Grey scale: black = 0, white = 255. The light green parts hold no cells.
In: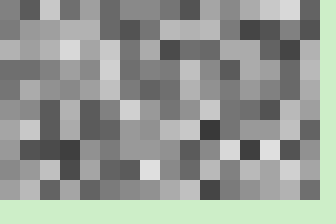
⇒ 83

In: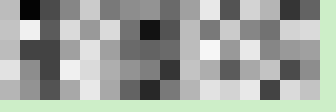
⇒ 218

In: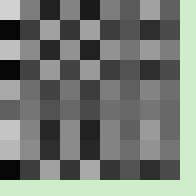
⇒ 75

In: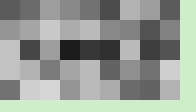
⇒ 129

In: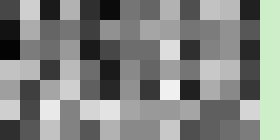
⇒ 87

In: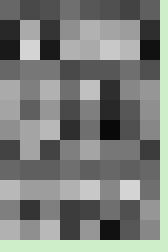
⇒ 46

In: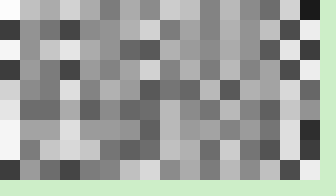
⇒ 237

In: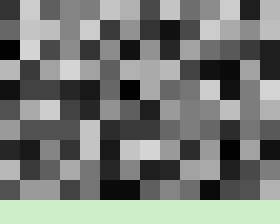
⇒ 190

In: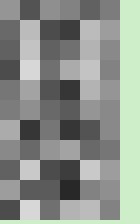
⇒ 157
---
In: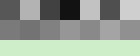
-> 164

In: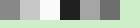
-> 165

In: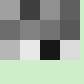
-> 23

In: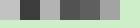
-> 95

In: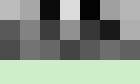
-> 109

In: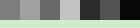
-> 83
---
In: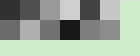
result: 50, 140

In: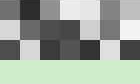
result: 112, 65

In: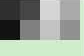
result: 47, 146

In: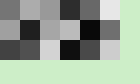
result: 117, 205

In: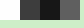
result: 254, 95

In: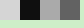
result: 213, 98

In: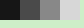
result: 22, 215

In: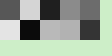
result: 87, 52

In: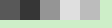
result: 88, 188
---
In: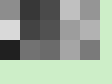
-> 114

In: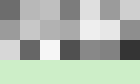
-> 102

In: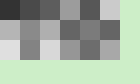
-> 131

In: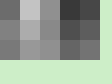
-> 152

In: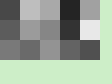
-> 106

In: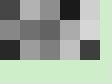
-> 156

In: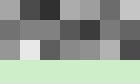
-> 232
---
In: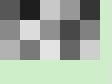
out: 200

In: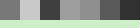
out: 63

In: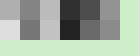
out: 187

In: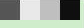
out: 191

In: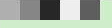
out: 39

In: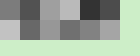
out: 159

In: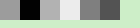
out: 178

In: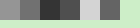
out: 52
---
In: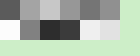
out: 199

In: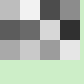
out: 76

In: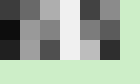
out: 174

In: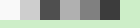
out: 79

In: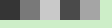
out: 201

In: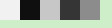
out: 199

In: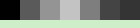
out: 148

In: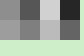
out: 209
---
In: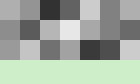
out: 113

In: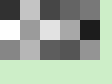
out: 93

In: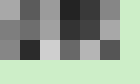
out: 207

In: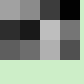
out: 176

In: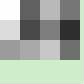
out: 199

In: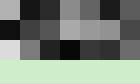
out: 34

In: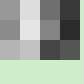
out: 70
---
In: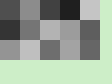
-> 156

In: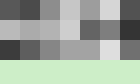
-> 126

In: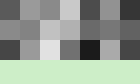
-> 119

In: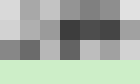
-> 69

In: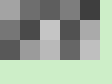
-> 81

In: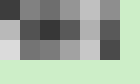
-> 177

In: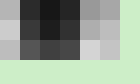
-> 174
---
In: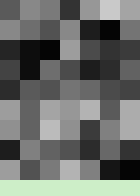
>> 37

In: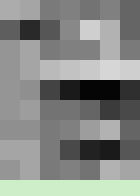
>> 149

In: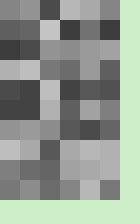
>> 61

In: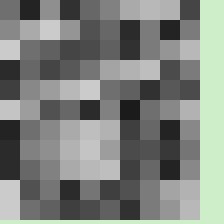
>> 203

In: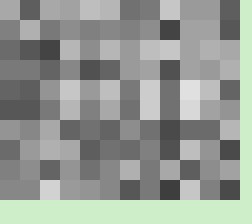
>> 107

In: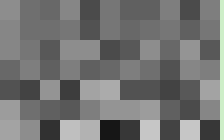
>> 134
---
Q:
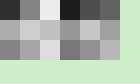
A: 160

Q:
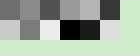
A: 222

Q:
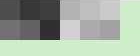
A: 162

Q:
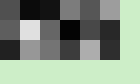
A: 40

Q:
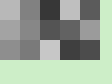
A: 155

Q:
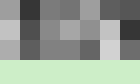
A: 54

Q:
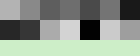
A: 158

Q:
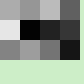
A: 54
